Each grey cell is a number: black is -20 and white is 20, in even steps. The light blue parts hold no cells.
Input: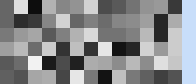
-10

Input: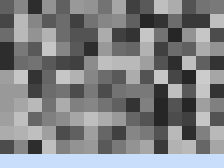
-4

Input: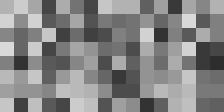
-4

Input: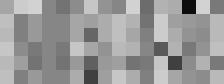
2

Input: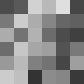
1
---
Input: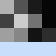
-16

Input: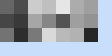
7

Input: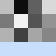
-5

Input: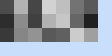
-2

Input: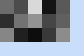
-17

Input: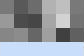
10

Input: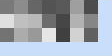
5

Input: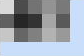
3
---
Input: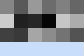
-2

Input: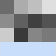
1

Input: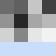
16

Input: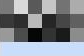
-16

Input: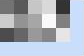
1

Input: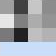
10

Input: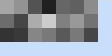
-1

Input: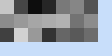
-6

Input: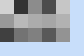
-6

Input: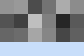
-9
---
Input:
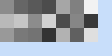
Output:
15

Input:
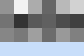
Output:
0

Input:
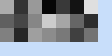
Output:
-2

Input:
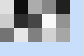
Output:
6

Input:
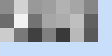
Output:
-6

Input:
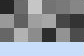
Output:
-8

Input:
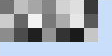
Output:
11
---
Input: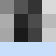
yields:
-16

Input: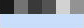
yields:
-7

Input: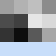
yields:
-18

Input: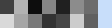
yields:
-9

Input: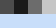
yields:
-16

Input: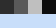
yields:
-6
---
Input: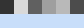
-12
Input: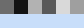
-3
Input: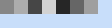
1
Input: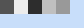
-7
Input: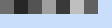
-3
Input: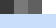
-11
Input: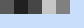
-6
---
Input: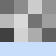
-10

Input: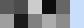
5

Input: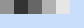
3

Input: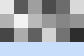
-9

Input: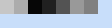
11

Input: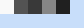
19
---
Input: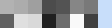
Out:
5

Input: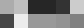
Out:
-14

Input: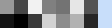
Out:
18

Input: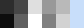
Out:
15

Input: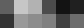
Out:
8

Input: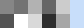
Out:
8
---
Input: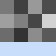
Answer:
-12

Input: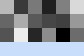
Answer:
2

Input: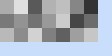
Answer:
-5

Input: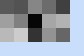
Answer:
-12

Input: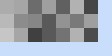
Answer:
-2

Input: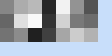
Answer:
6

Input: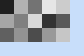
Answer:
-8

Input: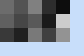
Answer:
-1

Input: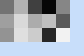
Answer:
12
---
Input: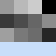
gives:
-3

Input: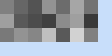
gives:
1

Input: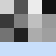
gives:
7

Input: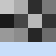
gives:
-14

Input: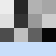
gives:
-5

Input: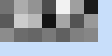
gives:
-4

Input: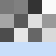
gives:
-4
